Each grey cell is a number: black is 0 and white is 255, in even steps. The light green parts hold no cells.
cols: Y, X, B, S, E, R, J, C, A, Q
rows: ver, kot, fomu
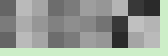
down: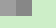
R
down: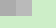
X
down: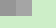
B
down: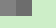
S
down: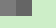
Y
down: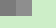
E

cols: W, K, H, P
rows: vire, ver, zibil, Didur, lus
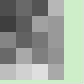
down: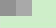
P
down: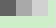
K
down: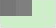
H

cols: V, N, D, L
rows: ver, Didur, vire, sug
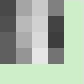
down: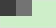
L
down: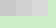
D
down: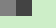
L
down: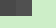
V
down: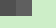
V
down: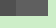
V

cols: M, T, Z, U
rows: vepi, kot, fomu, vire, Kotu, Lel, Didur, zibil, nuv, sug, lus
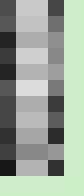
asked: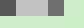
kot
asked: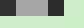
nuv

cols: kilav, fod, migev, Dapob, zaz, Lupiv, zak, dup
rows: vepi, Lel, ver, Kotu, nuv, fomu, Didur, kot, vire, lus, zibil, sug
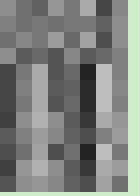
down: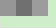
Dapob
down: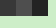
Lupiv

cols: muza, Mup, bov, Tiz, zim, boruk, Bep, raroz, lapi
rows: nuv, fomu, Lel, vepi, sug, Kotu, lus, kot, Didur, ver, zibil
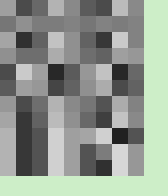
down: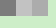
Tiz
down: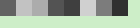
Bep
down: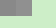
zim

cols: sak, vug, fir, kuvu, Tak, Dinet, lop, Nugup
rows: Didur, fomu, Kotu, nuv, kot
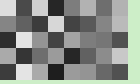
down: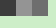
fir
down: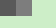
Dinet
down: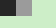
Tak
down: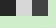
kuvu
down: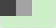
Tak
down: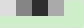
sak

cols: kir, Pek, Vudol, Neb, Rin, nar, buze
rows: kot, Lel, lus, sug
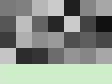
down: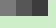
kir
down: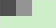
Rin

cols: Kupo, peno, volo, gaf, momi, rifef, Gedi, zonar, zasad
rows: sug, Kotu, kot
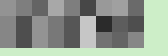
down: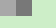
gaf
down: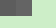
zonar

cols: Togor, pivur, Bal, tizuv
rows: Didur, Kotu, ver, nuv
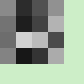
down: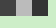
Bal
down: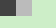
Bal
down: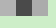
tizuv
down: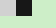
pivur

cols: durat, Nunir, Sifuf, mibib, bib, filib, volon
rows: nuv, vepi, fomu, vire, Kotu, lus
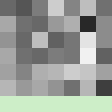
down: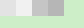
filib
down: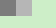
mibib

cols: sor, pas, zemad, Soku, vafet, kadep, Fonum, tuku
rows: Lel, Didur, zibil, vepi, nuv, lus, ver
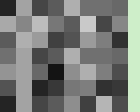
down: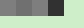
Fonum
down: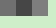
Fonum
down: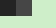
zemad
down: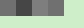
Fonum
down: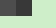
tuku
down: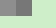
vafet

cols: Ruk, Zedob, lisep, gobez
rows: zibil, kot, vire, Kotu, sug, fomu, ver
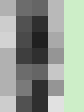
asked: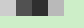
kot
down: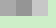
gobez
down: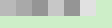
gobez
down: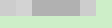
Ruk

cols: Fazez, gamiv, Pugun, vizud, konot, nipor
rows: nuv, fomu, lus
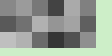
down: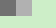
gamiv
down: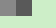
Fazez
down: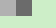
Pugun

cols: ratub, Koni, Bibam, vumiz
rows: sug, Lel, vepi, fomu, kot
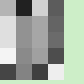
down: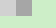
Bibam
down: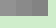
Koni
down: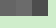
vumiz
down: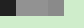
Koni
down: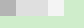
ratub
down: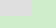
ratub
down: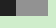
Koni

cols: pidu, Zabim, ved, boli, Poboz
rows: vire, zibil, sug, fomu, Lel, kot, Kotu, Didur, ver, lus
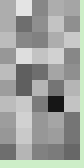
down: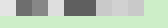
Zabim
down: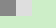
Zabim
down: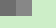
Zabim
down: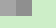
Poboz
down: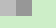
pidu
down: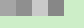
Poboz

